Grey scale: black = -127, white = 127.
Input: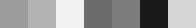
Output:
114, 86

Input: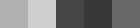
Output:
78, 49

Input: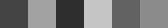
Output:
70, 34

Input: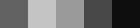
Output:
68, 27

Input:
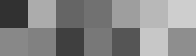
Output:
78, 71

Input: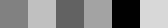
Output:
88, 64

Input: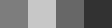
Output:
71, -2

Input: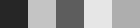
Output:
102, 68
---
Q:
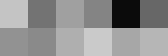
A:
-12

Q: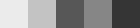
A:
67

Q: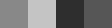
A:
68

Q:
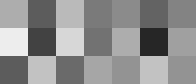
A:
-35

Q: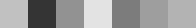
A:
-75

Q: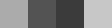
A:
-44

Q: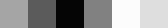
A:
-36

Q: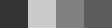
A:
75

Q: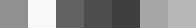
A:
121

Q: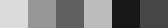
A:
23
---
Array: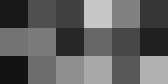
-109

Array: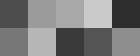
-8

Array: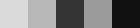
90

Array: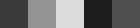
-69

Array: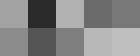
12

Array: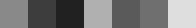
9
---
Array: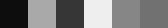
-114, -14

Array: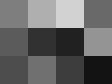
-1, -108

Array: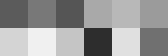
-36, -15

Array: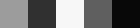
28, -119

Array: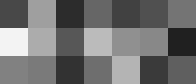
-55, -32

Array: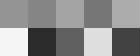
20, -61
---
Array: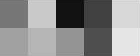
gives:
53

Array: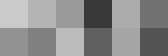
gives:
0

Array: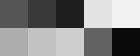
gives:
66

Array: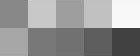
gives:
-7

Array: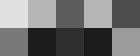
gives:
-100

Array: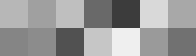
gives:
12

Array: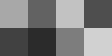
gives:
-84

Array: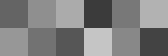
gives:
-13
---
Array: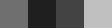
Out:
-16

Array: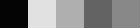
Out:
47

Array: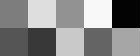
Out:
94

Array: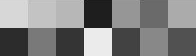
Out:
87

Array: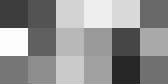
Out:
110

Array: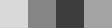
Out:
36

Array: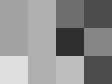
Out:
62

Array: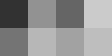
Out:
62
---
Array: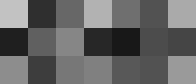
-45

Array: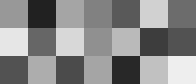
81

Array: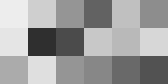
64

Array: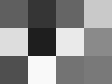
-26

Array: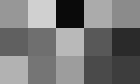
43

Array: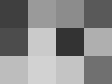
12

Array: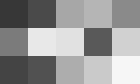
53

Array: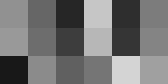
-81

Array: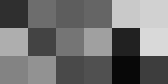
73

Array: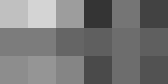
-10
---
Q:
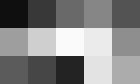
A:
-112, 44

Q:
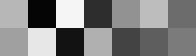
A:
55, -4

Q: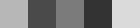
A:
55, 90

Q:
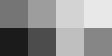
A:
-10, 6

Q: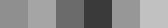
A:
15, 65

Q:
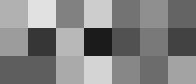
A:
49, 35
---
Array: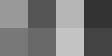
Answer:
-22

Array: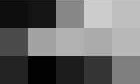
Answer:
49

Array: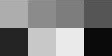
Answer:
72

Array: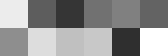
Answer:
72

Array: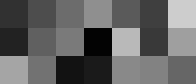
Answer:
57

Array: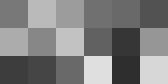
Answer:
-30
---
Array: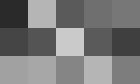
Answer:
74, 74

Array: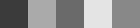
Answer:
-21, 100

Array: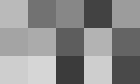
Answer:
-34, 86

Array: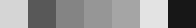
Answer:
22, 99

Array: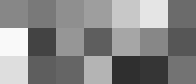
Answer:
-33, 121

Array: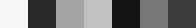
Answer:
64, 119
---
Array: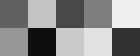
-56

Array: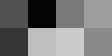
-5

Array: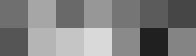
-22

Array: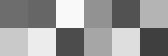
121

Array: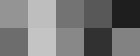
-12

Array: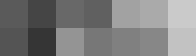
-23

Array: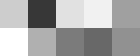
97
